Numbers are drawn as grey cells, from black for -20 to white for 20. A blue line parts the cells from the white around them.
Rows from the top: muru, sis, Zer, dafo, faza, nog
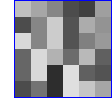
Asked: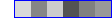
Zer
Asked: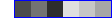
nog

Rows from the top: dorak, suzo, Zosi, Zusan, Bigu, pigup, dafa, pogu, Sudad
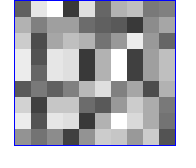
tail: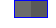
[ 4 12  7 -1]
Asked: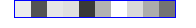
pogu
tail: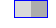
[-2]
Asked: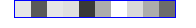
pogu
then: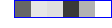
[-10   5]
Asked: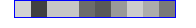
dafa

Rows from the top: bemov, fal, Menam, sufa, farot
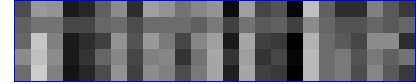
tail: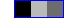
[ -1  -8   1  -6 -11]
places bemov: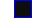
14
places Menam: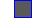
21

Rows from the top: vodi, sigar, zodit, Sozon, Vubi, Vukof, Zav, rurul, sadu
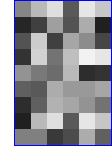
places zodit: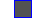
1
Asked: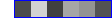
zodit
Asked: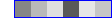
vodi

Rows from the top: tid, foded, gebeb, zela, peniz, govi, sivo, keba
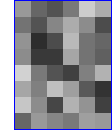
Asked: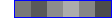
foded
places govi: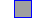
4

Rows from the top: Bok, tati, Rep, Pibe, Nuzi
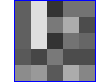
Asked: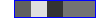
Bok
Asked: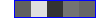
Rep
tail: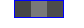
[-8]
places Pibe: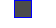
4 5
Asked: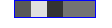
Bok

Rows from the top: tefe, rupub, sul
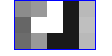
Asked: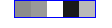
tefe
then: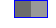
[-16 -16]
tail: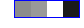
[9]
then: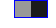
[-16   9]
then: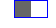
[ 20 -16]
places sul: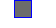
1
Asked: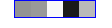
tefe

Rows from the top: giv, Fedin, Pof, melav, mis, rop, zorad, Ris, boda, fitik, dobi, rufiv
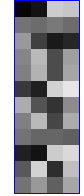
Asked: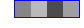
melav
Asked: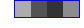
zorad
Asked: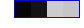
giv

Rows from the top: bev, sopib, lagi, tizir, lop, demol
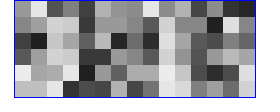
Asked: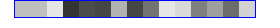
demol
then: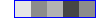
[-12 -14]
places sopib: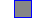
1 8 11 12 15
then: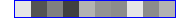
[-9  2]
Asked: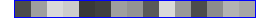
tizir
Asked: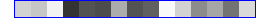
demol

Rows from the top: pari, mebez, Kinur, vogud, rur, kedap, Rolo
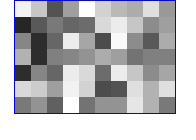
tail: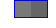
[-3 14 17 11  2  5]
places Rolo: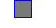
1 10
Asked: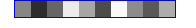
Kinur
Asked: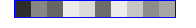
rur
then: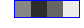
[ 6 -8]

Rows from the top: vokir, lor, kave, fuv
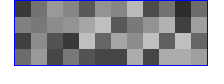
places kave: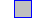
5 9 11
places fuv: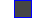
3 6 7 9
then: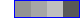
[-1  3]

